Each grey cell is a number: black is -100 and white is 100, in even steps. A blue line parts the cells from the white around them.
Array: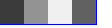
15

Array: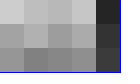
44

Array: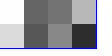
-21

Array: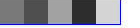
27

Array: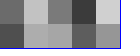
-4

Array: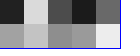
-40

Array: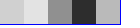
13

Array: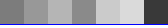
59

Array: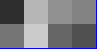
43
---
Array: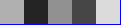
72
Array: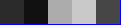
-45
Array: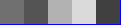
-50
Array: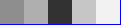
90
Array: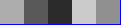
13
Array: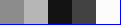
98
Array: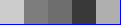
37
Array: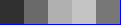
-7
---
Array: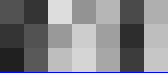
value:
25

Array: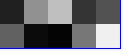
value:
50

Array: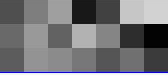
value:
4

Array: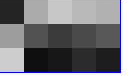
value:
-54

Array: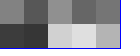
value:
13

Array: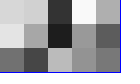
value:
-77

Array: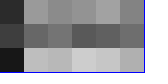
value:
-30

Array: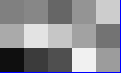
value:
55

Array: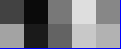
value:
-6
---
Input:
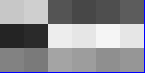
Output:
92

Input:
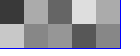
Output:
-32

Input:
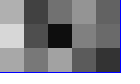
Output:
0

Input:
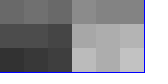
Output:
36

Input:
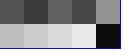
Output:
82

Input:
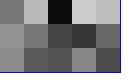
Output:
-58
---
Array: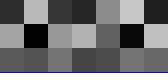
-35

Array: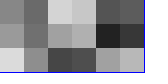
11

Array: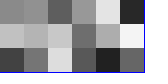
-8

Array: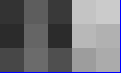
-16

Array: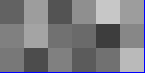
-40

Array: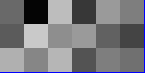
5
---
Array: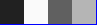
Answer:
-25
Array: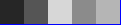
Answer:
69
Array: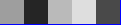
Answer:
46
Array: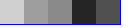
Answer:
8
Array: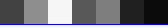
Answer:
93
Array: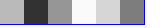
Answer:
18
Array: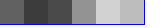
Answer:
-42
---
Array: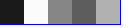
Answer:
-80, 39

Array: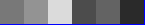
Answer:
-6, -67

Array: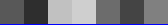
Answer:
-31, 0

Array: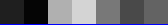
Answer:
-76, -22

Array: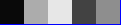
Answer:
-93, 11

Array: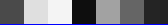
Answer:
-42, -72

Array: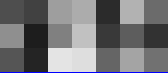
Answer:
-39, -11

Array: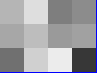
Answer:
42, -57
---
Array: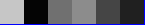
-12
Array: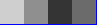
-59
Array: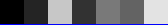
56
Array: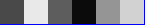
-27
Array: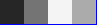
91
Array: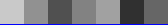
-37
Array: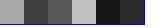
-30
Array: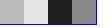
-75
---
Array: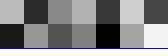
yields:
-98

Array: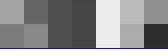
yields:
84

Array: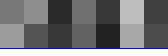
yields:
-73

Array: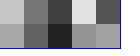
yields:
-73

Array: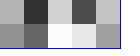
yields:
98

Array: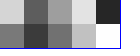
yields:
-11

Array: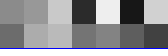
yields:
3
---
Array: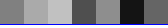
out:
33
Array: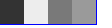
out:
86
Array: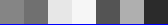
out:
-12
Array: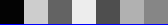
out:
61
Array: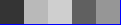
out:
45
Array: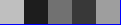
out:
-77
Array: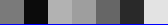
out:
-91
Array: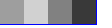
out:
64
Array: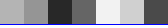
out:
17
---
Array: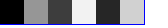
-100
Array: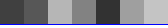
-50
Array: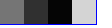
-8
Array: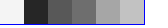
91
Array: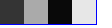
-59
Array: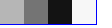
43
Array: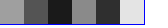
25
